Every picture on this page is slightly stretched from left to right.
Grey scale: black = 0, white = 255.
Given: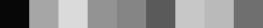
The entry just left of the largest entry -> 166
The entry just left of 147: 218

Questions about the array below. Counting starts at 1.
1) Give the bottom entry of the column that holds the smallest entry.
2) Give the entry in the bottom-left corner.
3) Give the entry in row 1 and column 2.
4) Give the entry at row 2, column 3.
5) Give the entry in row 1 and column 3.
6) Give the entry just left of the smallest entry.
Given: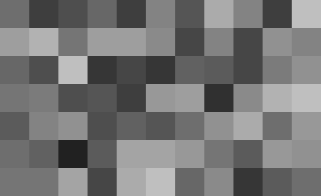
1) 164
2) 117
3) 62
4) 117
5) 78
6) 97

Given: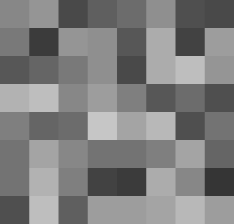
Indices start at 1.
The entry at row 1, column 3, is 73
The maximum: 198
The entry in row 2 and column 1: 121
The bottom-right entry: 157
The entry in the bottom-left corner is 79
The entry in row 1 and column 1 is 135
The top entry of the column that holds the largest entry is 95
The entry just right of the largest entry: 164
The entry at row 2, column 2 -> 59
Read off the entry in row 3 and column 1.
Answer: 87
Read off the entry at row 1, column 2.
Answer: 149
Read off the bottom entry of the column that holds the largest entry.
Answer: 157
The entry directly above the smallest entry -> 101
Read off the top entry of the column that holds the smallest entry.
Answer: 73
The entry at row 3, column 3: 121

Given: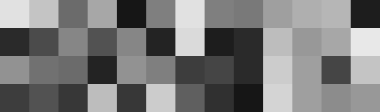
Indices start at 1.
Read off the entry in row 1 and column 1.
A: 225
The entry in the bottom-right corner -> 152
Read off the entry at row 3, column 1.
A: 146
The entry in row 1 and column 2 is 196
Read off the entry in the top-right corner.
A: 29
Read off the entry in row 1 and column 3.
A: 107
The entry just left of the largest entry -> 167
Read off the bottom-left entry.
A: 61
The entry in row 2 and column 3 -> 134
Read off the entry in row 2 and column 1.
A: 42
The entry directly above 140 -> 69

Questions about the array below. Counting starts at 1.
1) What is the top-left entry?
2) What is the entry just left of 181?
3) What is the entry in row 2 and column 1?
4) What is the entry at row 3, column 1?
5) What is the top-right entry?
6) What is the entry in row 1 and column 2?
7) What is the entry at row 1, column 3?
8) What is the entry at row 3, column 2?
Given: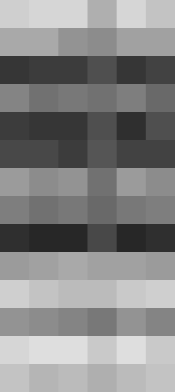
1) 207
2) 195
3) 169
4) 54
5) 195
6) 214
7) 214
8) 60

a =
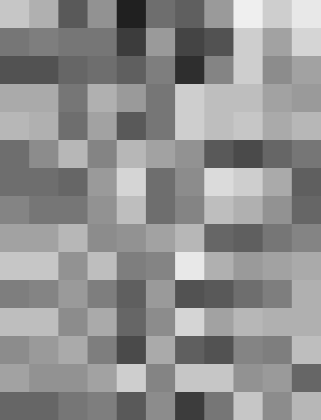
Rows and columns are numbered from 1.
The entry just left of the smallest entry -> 146
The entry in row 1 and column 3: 89
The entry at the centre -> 110
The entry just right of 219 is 206
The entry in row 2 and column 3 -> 118
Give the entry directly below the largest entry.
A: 206
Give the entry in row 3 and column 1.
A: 82
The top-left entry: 198
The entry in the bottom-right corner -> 183
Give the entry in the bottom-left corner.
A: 102
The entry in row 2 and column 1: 118
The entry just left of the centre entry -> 190
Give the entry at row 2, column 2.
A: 126
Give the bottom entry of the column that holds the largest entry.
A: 198
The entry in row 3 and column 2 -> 82
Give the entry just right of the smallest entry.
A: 110
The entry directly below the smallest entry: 60
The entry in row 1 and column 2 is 176
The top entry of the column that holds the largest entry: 239
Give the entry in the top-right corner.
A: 232
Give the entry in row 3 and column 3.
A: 102
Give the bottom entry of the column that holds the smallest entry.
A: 89
